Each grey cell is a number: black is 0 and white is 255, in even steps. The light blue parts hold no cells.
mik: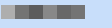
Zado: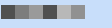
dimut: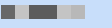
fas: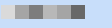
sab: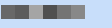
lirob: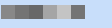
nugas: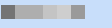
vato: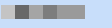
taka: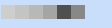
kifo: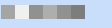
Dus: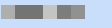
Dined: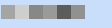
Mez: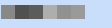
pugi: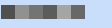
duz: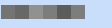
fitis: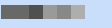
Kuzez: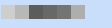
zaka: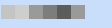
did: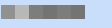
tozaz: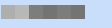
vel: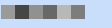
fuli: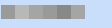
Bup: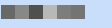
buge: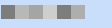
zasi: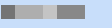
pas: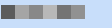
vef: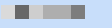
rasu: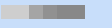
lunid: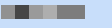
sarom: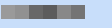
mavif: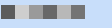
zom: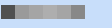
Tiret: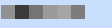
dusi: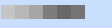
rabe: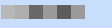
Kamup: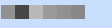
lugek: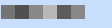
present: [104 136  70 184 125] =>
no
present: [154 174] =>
yes

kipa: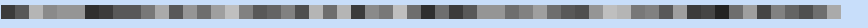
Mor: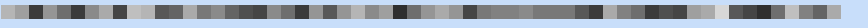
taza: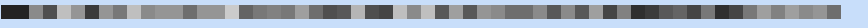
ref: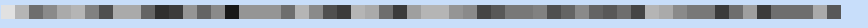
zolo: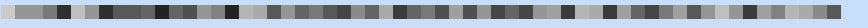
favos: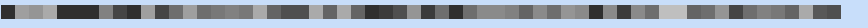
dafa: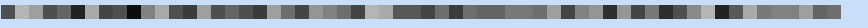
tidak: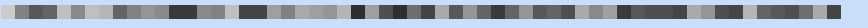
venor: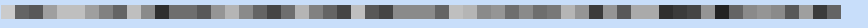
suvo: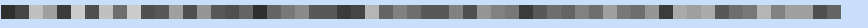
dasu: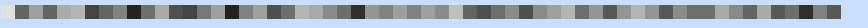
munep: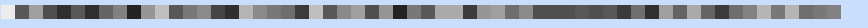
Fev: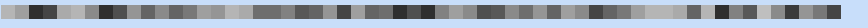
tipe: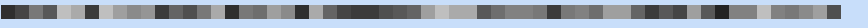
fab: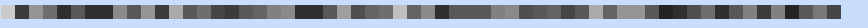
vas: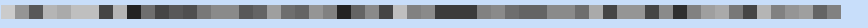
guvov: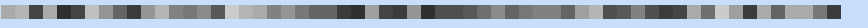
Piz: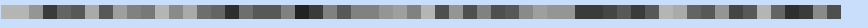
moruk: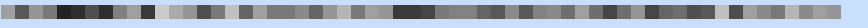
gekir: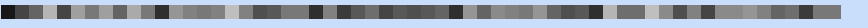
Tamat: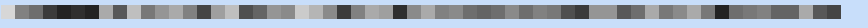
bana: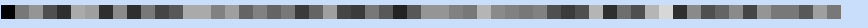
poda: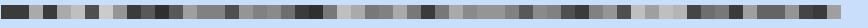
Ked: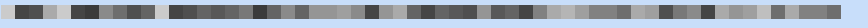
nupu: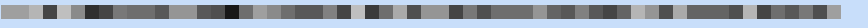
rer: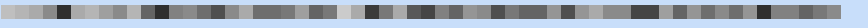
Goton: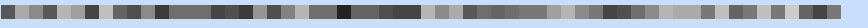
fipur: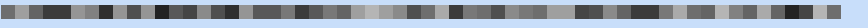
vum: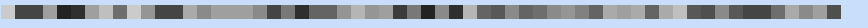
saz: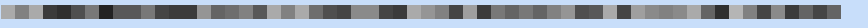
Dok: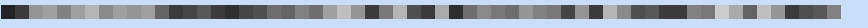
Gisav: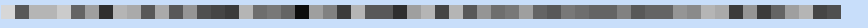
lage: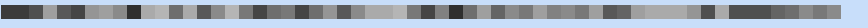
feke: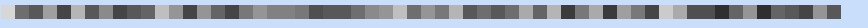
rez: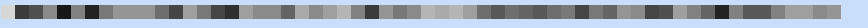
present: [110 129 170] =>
no
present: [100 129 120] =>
no
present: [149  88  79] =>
yes
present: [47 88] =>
yes
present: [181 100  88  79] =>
yes
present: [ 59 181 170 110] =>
yes

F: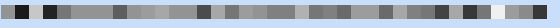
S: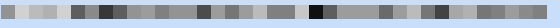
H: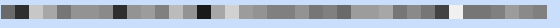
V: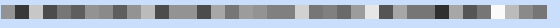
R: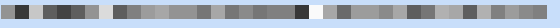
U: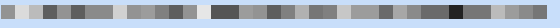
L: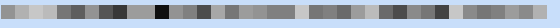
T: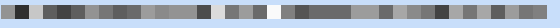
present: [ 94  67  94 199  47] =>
no
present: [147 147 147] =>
yes

